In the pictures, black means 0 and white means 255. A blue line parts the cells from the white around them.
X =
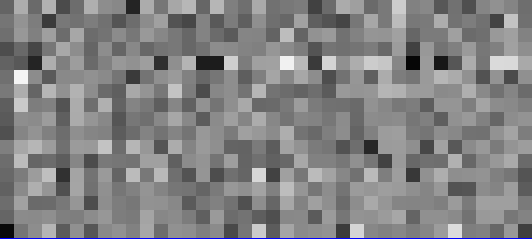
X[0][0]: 100
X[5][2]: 140
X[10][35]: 123
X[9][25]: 100
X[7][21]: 156
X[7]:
[94, 201, 125, 129, 83, 172, 110, 176, 99, 132, 120, 94, 134, 97, 146, 116, 143, 169, 104, 106, 121, 156, 123, 113, 112, 106, 146, 135, 120, 125, 93, 149, 149, 126, 164, 140, 137, 127]
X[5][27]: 172
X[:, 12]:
[167, 83, 120, 120, 143, 154, 195, 134, 167, 132, 172, 96, 111, 118, 136, 139, 145]
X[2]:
[111, 152, 128, 159, 108, 167, 108, 115, 139, 119, 153, 135, 120, 103, 131, 107, 90, 133, 132, 99, 189, 100, 146, 154, 113, 130, 149, 148, 161, 102, 123, 123, 160, 107, 111, 153, 160, 130]
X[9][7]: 130
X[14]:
[109, 161, 106, 107, 120, 150, 77, 142, 125, 119, 146, 145, 136, 90, 118, 129, 114, 80, 142, 102, 167, 130, 160, 143, 107, 141, 169, 150, 133, 132, 133, 127, 155, 122, 160, 159, 159, 122]
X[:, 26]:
[106, 167, 149, 124, 204, 95, 150, 146, 140, 129, 39, 118, 186, 150, 169, 145, 135]
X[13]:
[97, 138, 175, 149, 80, 165, 113, 144, 118, 129, 148, 132, 118, 116, 101, 122, 152, 144, 163, 128, 189, 149, 118, 141, 116, 155, 150, 158, 155, 143, 133, 152, 83, 85, 140, 132, 157, 92]
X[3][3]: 119
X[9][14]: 152
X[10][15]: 143
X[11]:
[109, 188, 101, 108, 93, 134, 76, 121, 118, 115, 160, 160, 96, 140, 148, 116, 158, 100, 112, 97, 104, 168, 129, 129, 119, 144, 118, 66, 154, 104, 112, 110, 177, 103, 135, 152, 170, 106]
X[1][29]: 120
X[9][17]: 160
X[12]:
[104, 124, 156, 191, 49, 164, 115, 154, 100, 187, 120, 185, 111, 83, 149, 77, 112, 101, 215, 66, 160, 119, 187, 163, 135, 113, 186, 126, 158, 56, 145, 174, 142, 144, 147, 128, 118, 84]
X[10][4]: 112
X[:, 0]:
[100, 117, 111, 77, 98, 112, 121, 94, 90, 80, 127, 109, 104, 97, 109, 101, 9]
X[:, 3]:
[178, 59, 159, 119, 174, 90, 182, 129, 156, 128, 156, 108, 191, 149, 107, 143, 181]
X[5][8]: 117
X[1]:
[117, 147, 125, 59, 120, 114, 125, 113, 84, 109, 140, 160, 83, 71, 131, 89, 124, 95, 143, 111, 103, 162, 95, 83, 69, 119, 167, 121, 187, 120, 122, 173, 114, 125, 113, 67, 195, 112]
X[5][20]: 135
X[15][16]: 108
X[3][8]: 101
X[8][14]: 92

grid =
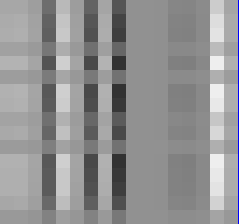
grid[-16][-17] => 167
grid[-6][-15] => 152
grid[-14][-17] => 173
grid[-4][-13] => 200
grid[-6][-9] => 114
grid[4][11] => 144
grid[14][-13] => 189
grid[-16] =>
[167, 167, 158, 109, 185, 157, 99, 165, 85, 145, 145, 144, 134, 133, 139, 204, 165]
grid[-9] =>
[175, 177, 164, 91, 204, 163, 77, 175, 56, 145, 145, 144, 129, 128, 137, 232, 174]
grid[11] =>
[177, 177, 165, 88, 207, 164, 73, 177, 50, 145, 145, 144, 129, 127, 137, 238, 174]
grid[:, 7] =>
[165, 171, 173, 159, 179, 157, 177, 175, 163, 169, 155, 177, 175, 173, 167, 153]
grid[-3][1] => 175
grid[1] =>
[171, 173, 162, 98, 196, 160, 86, 171, 68, 145, 145, 144, 131, 130, 138, 221, 170]
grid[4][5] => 164
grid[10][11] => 145
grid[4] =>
[179, 179, 165, 84, 207, 164, 73, 179, 50, 145, 145, 144, 128, 127, 136, 238, 176]
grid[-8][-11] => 103
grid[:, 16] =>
[165, 170, 170, 159, 176, 156, 174, 174, 161, 167, 154, 174, 172, 172, 165, 152]
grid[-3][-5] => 130
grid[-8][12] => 136
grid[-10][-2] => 238
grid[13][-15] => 163
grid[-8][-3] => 140
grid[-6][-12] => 151
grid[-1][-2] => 164
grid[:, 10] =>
[145, 145, 145, 145, 145, 145, 145, 145, 145, 145, 145, 145, 145, 145, 145, 145]
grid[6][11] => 144

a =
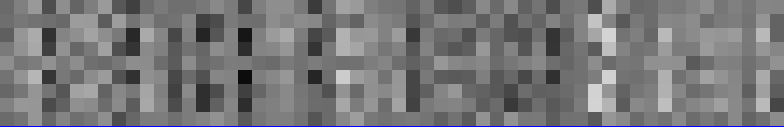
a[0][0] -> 106
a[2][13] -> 129
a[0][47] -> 123
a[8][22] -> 85
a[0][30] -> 122
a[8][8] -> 77
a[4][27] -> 133
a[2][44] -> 115
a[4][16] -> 124
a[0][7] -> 154
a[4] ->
[142, 118, 124, 145, 121, 141, 111, 107, 119, 141, 140, 109, 91, 140, 106, 113, 124, 123, 111, 107, 122, 114, 124, 116, 112, 113, 125, 133, 110, 97, 111, 151, 135, 130, 136, 108, 119, 128, 137, 110, 102, 113, 141, 107, 119, 117, 144, 145, 144, 90, 110, 129, 127, 112, 124, 146]
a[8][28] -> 119
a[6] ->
[103, 118, 149, 116, 86, 162, 167, 99, 135, 120, 165, 128, 65, 138, 47, 77, 126, 64, 102, 124, 137, 118, 107, 81, 147, 106, 144, 137, 151, 70, 96, 133, 151, 104, 98, 88, 71, 109, 96, 98, 107, 118, 210, 148, 99, 118, 126, 177, 135, 108, 117, 131, 136, 95, 160, 93]
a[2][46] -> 103
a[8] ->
[107, 116, 150, 104, 132, 111, 119, 143, 77, 103, 124, 125, 112, 124, 131, 146, 129, 90, 118, 127, 127, 115, 85, 107, 136, 157, 120, 114, 119, 122, 116, 97, 114, 91, 147, 101, 147, 120, 121, 93, 113, 114, 90, 150, 137, 107, 123, 114, 137, 108, 121, 108, 137, 100, 112, 140]
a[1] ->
[110, 119, 114, 111, 105, 156, 155, 92, 157, 115, 135, 111, 114, 134, 65, 76, 122, 111, 110, 141, 131, 140, 136, 101, 120, 99, 139, 130, 123, 86, 107, 133, 123, 125, 94, 124, 82, 112, 100, 130, 110, 132, 195, 132, 89, 120, 108, 135, 133, 140, 110, 122, 125, 115, 149, 99]
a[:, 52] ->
[128, 125, 155, 138, 127, 134, 136, 137, 137]
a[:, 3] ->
[78, 111, 50, 64, 145, 54, 116, 75, 104]
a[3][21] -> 114
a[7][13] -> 124
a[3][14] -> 102
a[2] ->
[95, 150, 171, 50, 132, 143, 163, 142, 121, 40, 170, 134, 71, 129, 36, 86, 132, 22, 128, 155, 169, 125, 70, 91, 178, 151, 153, 130, 156, 56, 124, 106, 110, 80, 123, 103, 83, 79, 112, 52, 93, 132, 166, 212, 115, 127, 103, 185, 130, 139, 152, 149, 155, 122, 185, 99]
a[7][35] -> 107
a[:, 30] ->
[122, 107, 124, 131, 111, 121, 96, 121, 116]

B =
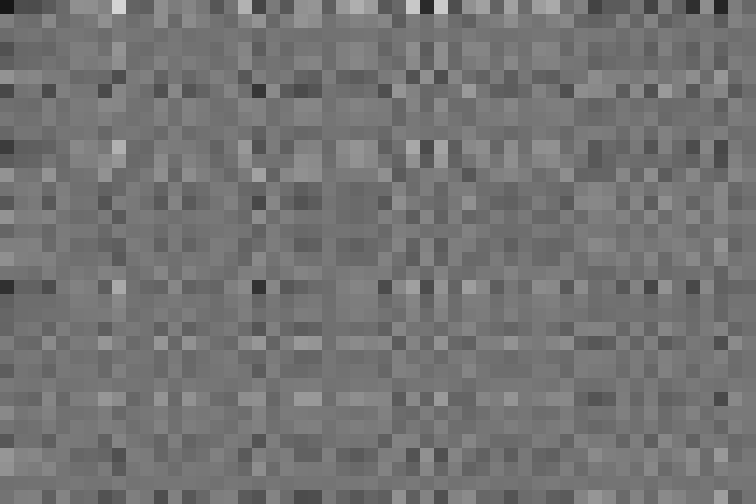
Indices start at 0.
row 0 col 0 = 23
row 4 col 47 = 115
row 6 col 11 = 81
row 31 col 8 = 132
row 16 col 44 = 110
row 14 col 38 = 124
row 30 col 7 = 126
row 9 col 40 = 105
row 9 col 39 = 116
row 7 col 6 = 122
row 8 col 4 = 113
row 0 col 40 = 112
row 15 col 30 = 133
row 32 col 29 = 83
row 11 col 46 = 107
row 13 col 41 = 124
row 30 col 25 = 126
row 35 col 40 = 91
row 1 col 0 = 127
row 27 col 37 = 121
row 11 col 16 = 113
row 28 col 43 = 93
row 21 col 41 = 122
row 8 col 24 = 121
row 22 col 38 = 120
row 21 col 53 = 115
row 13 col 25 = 102
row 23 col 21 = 93
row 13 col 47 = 127
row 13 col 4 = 126
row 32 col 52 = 107
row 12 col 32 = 116
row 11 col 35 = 117
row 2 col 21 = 113
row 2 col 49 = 111
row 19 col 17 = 126
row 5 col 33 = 109
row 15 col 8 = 90
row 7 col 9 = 114
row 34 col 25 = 119
